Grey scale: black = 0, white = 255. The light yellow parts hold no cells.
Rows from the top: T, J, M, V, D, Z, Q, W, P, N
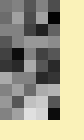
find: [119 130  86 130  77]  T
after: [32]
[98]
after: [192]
[202]
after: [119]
[130]

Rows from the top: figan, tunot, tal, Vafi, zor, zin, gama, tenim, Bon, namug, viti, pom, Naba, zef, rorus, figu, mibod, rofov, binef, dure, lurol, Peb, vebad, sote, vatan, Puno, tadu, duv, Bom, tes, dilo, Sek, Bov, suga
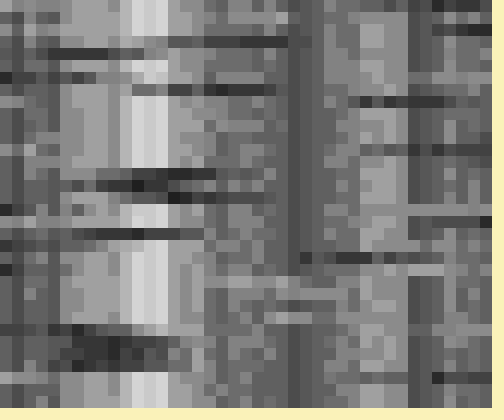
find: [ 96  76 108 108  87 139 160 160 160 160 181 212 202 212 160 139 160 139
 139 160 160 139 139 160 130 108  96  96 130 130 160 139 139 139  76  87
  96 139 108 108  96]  sote
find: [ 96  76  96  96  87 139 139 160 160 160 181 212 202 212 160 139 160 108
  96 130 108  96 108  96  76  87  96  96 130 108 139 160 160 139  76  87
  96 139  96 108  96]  Puno
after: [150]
[130]
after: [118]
[108]

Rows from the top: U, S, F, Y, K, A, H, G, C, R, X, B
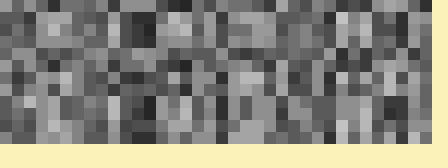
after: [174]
[90]
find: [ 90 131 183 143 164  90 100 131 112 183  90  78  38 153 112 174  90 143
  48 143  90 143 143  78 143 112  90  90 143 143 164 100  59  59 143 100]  C
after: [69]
[78]
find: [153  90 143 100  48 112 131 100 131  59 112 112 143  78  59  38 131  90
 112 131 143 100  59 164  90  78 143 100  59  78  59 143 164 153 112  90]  A
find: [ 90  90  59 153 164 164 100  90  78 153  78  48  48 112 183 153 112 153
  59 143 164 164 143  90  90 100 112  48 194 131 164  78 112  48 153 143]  S
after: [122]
[164]

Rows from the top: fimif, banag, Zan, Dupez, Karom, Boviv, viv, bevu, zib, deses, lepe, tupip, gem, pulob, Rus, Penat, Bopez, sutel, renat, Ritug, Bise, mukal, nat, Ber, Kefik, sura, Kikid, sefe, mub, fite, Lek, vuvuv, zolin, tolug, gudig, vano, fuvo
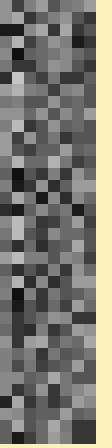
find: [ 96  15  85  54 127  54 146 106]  Rus
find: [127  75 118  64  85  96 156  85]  Lek
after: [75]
[118]
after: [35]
[167]
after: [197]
[96]

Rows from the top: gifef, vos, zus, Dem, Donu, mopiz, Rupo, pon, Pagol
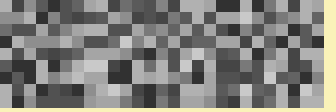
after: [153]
[165]
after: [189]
[165]
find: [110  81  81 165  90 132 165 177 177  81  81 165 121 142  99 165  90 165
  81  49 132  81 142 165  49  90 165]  zus
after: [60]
[177]

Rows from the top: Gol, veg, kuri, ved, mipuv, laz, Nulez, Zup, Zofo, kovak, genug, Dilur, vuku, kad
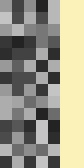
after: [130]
[119]
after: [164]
[108]
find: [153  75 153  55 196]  Zup
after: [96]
[173]

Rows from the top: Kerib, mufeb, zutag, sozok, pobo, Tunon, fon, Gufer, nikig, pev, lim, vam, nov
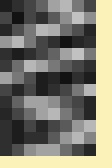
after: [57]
[109]
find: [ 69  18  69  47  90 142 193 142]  mufeb
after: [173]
[109]

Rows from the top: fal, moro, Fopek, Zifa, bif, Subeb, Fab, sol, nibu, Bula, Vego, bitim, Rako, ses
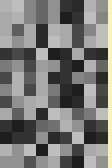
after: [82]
[145]
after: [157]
[145]

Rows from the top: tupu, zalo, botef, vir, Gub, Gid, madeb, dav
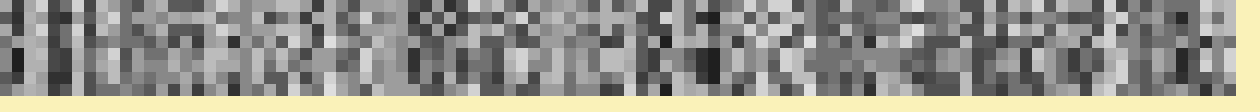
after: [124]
[81]
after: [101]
[49]
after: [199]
[157]
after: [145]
[157]

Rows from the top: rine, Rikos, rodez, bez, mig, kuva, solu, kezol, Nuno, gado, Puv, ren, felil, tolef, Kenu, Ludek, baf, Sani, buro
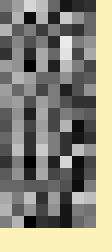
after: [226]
[70]
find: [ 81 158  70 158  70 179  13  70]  Puv
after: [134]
[81]
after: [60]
[124]

